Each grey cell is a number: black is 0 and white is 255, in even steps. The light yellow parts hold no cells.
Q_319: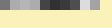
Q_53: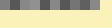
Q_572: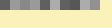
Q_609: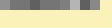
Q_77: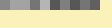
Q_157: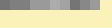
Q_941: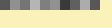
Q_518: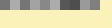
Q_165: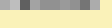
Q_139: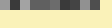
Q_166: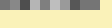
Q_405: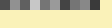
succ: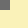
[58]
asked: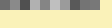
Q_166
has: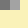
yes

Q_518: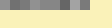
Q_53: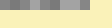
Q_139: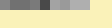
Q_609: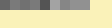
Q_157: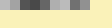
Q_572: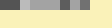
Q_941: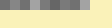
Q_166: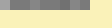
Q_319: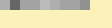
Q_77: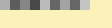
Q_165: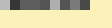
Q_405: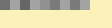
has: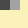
yes
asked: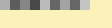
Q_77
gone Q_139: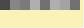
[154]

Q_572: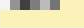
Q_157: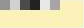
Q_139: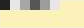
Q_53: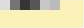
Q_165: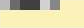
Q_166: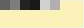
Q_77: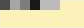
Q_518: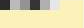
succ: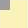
[231]
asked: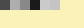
Q_77
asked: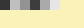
Q_518
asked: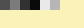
Q_166
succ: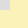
[116]
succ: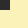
[187]
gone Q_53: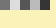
[199]

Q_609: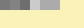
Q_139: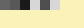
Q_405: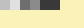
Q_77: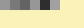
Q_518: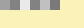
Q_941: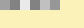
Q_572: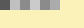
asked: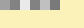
Q_518
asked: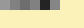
Q_77
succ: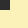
[161]
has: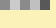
no

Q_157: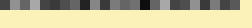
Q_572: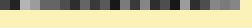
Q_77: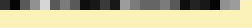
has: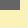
yes
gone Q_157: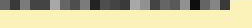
[113]
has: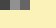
yes
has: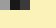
no
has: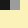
yes

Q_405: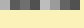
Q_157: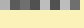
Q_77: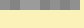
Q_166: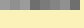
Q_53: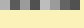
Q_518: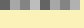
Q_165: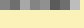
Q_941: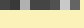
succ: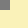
[132]
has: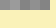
no

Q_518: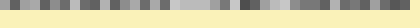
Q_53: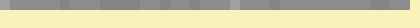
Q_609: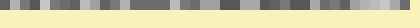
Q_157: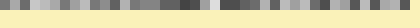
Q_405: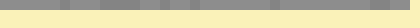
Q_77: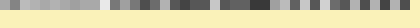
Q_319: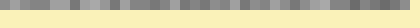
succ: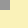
[120]
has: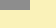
yes

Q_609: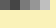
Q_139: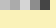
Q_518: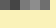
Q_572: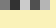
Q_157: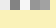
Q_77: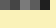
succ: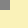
[246]
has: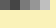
yes
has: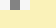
no

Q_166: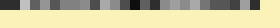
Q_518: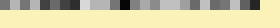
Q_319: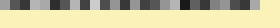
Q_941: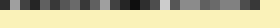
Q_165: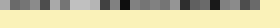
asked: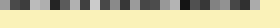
Q_319

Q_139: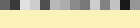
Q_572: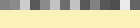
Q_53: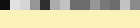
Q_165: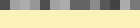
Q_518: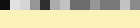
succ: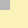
[172]
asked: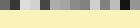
Q_139

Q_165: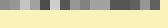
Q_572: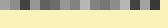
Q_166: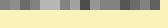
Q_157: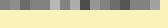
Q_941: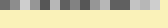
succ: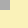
[77]
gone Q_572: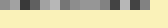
[108]
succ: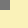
[141]

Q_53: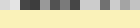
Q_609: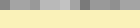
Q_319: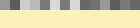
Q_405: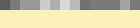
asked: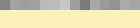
Q_609
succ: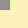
[164]
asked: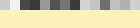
Q_53
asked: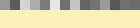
Q_319
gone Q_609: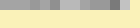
[134]
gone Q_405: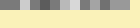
[174]

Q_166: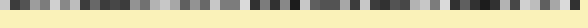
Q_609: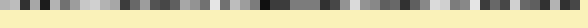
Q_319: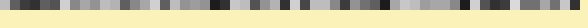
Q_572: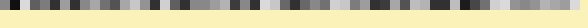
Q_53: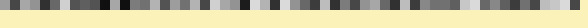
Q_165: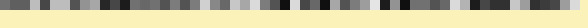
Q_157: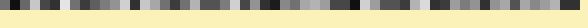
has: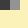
yes
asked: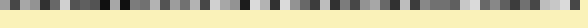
Q_53
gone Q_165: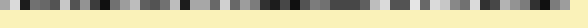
[39]

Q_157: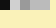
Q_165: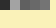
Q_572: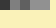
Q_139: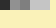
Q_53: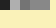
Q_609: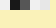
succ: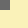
[116]
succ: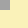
[96]
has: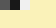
no
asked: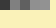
Q_572

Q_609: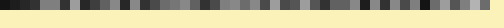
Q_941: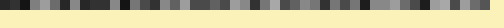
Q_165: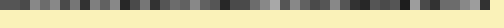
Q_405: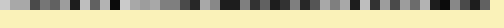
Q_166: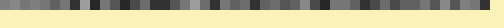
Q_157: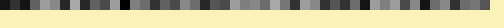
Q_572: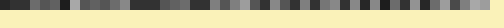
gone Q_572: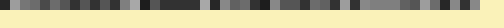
[147]
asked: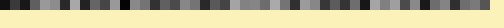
Q_157
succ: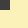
[97]

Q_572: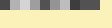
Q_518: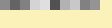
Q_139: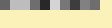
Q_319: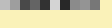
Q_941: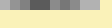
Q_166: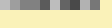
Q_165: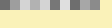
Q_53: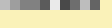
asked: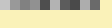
Q_166
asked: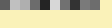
Q_139
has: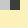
no
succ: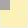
[139]
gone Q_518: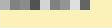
[200]
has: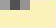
yes

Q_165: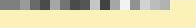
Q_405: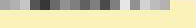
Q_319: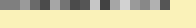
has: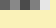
no
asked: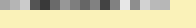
Q_405
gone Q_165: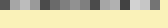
[242]

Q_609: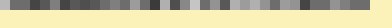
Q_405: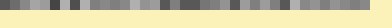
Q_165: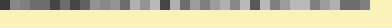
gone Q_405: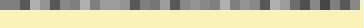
[165]
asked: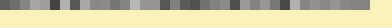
Q_405
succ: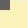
[147]
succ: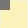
[127]

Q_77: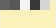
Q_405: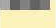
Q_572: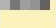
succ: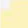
[56]
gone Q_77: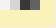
[88]
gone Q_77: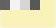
[56]
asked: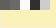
Q_77
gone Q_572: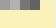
[148]
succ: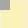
[98]
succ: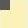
[243]

